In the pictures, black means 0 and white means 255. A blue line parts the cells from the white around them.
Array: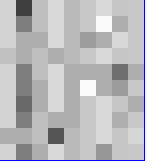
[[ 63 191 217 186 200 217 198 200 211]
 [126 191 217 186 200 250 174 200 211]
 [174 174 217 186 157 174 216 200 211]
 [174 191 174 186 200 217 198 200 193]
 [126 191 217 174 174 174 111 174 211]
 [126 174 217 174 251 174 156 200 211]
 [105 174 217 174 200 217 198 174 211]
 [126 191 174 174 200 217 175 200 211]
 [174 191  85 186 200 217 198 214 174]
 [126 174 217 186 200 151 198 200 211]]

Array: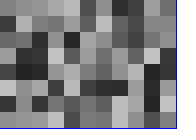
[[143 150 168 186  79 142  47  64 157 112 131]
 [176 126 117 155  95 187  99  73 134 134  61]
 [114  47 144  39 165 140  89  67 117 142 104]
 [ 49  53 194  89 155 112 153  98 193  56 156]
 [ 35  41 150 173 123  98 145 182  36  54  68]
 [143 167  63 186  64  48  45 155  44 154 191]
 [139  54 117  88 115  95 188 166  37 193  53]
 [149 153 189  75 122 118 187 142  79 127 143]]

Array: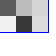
[[188 212  91]
 [ 55 219 240]]

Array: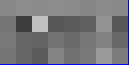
[[141 139 141 139 134 139 138 135]
 [ 60 192  87  90  96 147  86 116]
 [101  99 114 106 119 130 104 120]
 [101  90 131 113 121 155 125 117]]

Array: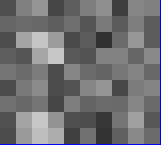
[[128 149  70  94 127 143  63 133 128  80]
 [108 103  94 111  85 123  90 126  93 101]
 [164 198 156  74  92  50 107 151  93  77]
 [ 85 166 200  89  83 130 129 102 137  94]
 [107 125  76 134 107 100 119 131 103 117]
 [121 140  76  83 133 149  72 125 131  75]
 [104 116  69 126  99 107 106 134 106 113]
 [164 199 147  80  77  55 116 159  86  82]
 [155 189 173  64 113  52  96 138 108  75]]

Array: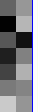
[[151 100]
 [182   2]
 [ 17  87]
 [129  31]
 [177  67]
 [132 122]
 [149 202]]

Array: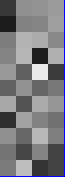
[[144 147 155  56]
 [130 133 159  28]
 [179 172 137 125]
 [182  29 176 132]
 [ 96 234  59 153]
 [146 102 120  98]
 [ 83 171 150 168]
 [162 130 113  47]
 [103 184 127 144]
 [ 70 132  67 116]
 [190  52  67 123]]

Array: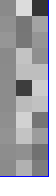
[[220  51 138]
 [118 163 144]
 [119 149 150]
 [195 143 138]
 [190 190 139]
 [ 61 204 140]
 [187 193 140]
 [210 117 143]
 [195 156 147]
 [144 113 141]
 [177 125 139]]
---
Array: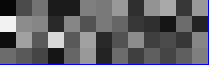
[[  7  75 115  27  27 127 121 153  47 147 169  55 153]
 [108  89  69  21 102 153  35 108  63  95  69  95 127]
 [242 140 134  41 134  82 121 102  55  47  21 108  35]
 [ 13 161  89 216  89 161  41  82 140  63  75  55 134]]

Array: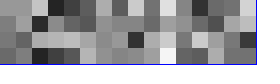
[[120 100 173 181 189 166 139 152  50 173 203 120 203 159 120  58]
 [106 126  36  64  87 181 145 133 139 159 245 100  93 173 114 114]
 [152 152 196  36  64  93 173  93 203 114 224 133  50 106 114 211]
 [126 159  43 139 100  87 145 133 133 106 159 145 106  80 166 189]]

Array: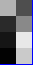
[[179  78]
 [ 42 137]
 [  2 202]
 [ 21 232]]

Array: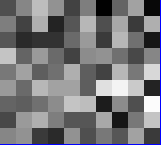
[[ 86  42  50  50 106 154  58 183 112  22]
 [126  66 175  35  86 183  79 168  58 175]
 [100  94 112 140 196 189  28 140  79 252]
 [196 100 154 106  66 140 146 112  72 134]
 [154 106 183 162 162  94 224 244 202  35]
 [ 79 134 189 146  66 126   1 100 162   8]
 [134 146  58  42 146  79 120  86 162  58]
 [ 72 154 175 126  86  86 168  22 120 196]
 [120 162  94 112 175  94  66 183 120 216]]

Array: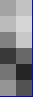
[[117  37]
 [149  82]
 [ 57 104]
 [163 194]
 [129 200]
 [187 213]]

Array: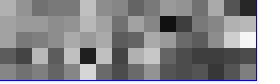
[[ 92  68 184  92 192  31 192  68 177 199 100  76  62  62  68  76]
 [134 113 127 100 134 214 106  76 106 147  84  76  84  55  84 127]
 [162 121 127 141 170 154 170  92 100 170 154 106  92 141 206 245]
 [177 147 113 121 121 192 141 134 100 121 154 147 113 170  84  39]
 [162 154 154 141 147 184 162 113 162 134  17  62 121 134 177 184]]
